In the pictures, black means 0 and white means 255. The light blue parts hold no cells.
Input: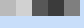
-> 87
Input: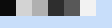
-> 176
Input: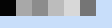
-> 140
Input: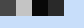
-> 8
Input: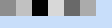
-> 2
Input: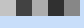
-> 172
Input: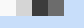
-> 60
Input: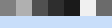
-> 80
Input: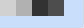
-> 50
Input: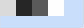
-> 90
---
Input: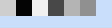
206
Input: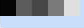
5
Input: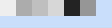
238
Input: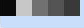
10
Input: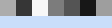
172
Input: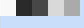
248
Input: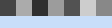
69
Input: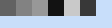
98
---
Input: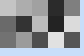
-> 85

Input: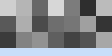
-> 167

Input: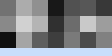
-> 129

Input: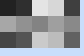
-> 97

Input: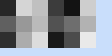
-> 233

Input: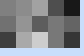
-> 54

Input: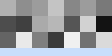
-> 218

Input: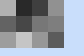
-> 91

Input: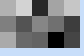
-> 69
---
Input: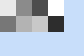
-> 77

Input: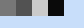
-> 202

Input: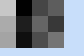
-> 70

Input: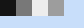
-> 237

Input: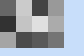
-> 68

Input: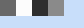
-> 46

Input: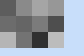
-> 165

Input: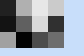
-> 231
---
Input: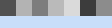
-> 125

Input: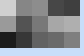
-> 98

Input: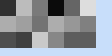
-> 201

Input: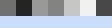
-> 153

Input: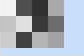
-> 181

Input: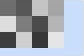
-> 55
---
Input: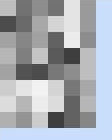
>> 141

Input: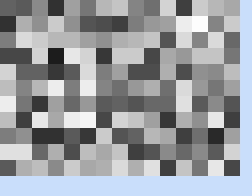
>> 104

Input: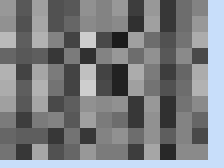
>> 172

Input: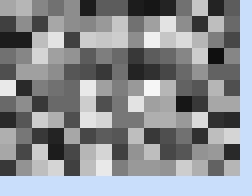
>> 71

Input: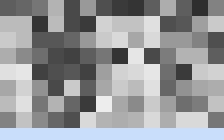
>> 79

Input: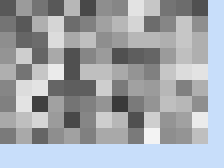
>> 175
